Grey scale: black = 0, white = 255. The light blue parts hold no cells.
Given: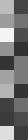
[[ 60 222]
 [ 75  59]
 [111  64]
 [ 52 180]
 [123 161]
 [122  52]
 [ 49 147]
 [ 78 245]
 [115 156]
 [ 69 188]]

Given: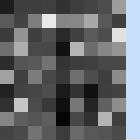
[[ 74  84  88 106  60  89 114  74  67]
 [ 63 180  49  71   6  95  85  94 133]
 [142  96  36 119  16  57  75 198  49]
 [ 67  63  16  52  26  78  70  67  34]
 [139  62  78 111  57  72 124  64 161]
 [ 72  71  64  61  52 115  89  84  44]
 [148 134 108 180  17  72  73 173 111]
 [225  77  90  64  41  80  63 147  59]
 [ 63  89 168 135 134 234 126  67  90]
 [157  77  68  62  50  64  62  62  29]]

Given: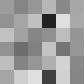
[[133 209  64 223 206 165]
 [136 211 175 150 131 190]
 [150 117 196 129 110 146]
 [149 189 144 134 162 194]
 [170 223  34 192 165 146]
 [167 136 183 150 133 156]]

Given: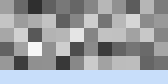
[[113 101 189 188 162 203 136  56 145 144  61 152]
 [166 106 117 100  59 138  77 206 145 246 163  98]
 [133 200 162 193 194 133 229 182 179  88 209 167]
 [153 139 214 184 116 206 134  95 194 172 156 196]
 [123 182  92 145 183 134 102 120  96  47 105 160]]

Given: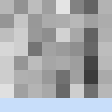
[[183 111 206 104 168 180 160 224]
 [170  59 160 113 153 174 176 205]
 [185  68 158 170 166 188 149 205]
 [189 103 143 155 162 116 207 215]
 [176  98 168 210 142 153 206 190]
 [172 161 184 173 171 152 197 149]
 [179 100 130 228 159 189 146 183]]

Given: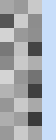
[[167 202 153]
 [ 58 158 174]
 [169 201 150]
 [ 63 159 179]
 [115 150 212]
 [175 201 138]
 [ 68 192 120]
 [143 153 211]
 [141 204  85]
 [201 154 167]]
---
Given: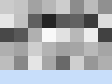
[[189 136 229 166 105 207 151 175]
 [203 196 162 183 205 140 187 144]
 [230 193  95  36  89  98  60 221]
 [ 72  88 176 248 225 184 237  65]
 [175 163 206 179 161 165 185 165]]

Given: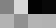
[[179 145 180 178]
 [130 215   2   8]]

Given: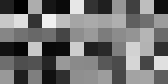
[[153  31 127  16  47 143 145 157  71 163 165  95]
 [ 32   1 173  22  10 231  51  31 150  64 190  14]
 [200 223  51 240 190 165 170 164 175  95 111 156]
 [134 114 104 111  69 142 154 124 140 148 181 106]
 [ 18   6 201   9  11 206  32  41 127 210 179  47]
 [110  78  82  37 153 138 137  88  75 214  69 224]]

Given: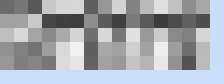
[[151 127 133 119 219 229  99 161 153 196 180 231 146  83 187]
 [107 119  88 200 214 215  95 150 211 130 185 223 193 142 167]
 [161 162 201  71  63  61 142  91  65 123  89  60  76  96  78]
 [191 215 164 137 170 212 111 215 120 224 153 204 138 129 213]
 [145 129 115 157 217 241  95 168 162 207 161 238 158 110 186]]

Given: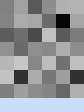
[[126 158 139 132 103 175]
 [129 161  89 141 176 178]
 [131 171 167 107   6 165]
 [ 93 110  74 192  90 124]
 [145 107 143 136 174 142]
 [183 198 135 189 113 191]
 [193  49 172 119 158  50]]

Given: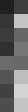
[[ 78 196]
 [ 32  63]
 [ 54 195]
 [ 60 102]
 [ 47 117]
 [108 106]
 [ 85 189]
 [ 65 212]]

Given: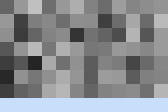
[[ 62  97 109 168 182 133 101 130 135 139 112 181]
 [102 152 192 110 152 174 130 108 157 133 141 147]
 [152  64 126 136 110 143 141  63 109 167 107 186]
 [143  60 101 131 139  52 114  99  77 180  86 154]
 [ 87 148 185 119 176 153 119 122 152 146 135 154]
 [ 61  86  37 169 112 145  92 131 124  70 106 134]
 [ 40 145 119 144 172 149  92 156 153  92 128 132]]

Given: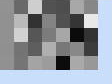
[[145 117 164 156  12 169 152]
 [146 105 206  82  78 168 135]
 [145 186  50 132  81  53 232]
 [145 209  86 124 167  11  51]
 [144 116  94 175 120 136  60]]
